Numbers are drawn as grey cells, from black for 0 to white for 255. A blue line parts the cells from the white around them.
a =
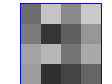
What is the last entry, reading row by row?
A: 101
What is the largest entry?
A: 201
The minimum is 48
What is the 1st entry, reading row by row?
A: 109
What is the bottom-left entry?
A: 156

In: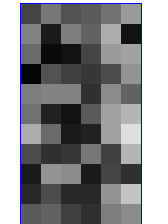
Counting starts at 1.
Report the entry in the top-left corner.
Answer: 69
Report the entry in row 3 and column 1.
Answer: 106
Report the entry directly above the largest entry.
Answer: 181
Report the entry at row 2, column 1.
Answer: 131
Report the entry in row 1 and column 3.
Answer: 82
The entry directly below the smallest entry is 125
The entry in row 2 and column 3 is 125
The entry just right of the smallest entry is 82
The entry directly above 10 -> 26
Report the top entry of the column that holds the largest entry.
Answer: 154
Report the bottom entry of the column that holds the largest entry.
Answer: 139
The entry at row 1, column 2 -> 119
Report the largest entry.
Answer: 222

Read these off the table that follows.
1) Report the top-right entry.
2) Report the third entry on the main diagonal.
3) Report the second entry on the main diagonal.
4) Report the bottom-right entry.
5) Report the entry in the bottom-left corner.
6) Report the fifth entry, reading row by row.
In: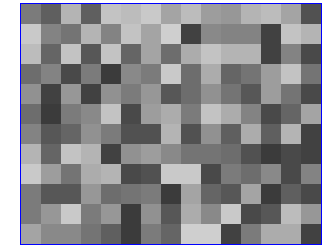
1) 81
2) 195
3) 131
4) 65
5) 164
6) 195

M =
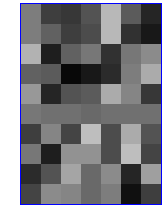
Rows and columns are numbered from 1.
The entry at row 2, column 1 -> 125
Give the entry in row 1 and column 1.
125
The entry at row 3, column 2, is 30
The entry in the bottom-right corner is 62
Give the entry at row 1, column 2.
62
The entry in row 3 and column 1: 178
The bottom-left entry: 68
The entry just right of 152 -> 37
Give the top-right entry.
37
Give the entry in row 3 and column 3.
97
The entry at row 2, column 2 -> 97
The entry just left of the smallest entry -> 91
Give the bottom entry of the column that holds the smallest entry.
133

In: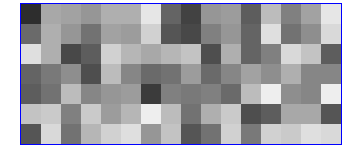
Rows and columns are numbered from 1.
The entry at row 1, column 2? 168
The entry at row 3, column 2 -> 175
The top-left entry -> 45
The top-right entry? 230
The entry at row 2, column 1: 106
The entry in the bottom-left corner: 85
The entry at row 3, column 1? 223
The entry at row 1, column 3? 162
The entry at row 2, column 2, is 175
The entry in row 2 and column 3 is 150
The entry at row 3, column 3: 72

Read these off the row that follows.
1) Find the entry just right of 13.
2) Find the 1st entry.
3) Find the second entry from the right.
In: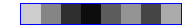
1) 92
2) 205
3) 69

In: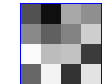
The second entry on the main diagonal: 96
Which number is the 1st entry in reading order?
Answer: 81
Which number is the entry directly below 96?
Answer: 188
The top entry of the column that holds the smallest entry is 15
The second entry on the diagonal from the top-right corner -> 130

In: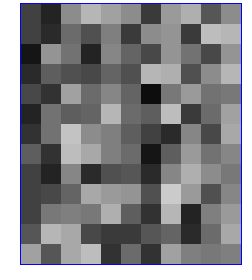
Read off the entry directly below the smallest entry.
94
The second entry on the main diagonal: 42
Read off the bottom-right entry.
127
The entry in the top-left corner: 65
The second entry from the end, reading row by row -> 120
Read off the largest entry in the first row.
182
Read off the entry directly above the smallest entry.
182
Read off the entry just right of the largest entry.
154
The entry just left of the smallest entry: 100
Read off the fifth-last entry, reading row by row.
50
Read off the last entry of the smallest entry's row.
120
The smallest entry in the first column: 21
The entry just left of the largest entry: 80
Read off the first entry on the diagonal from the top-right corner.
140
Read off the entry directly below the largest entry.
182
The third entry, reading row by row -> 140
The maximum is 203
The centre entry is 94
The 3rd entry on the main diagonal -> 114
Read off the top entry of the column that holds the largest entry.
154
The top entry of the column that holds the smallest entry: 58
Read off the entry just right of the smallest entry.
120
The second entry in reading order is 35
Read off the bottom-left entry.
161
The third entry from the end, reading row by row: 127
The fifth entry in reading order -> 161
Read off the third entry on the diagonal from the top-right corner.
114
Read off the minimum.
13
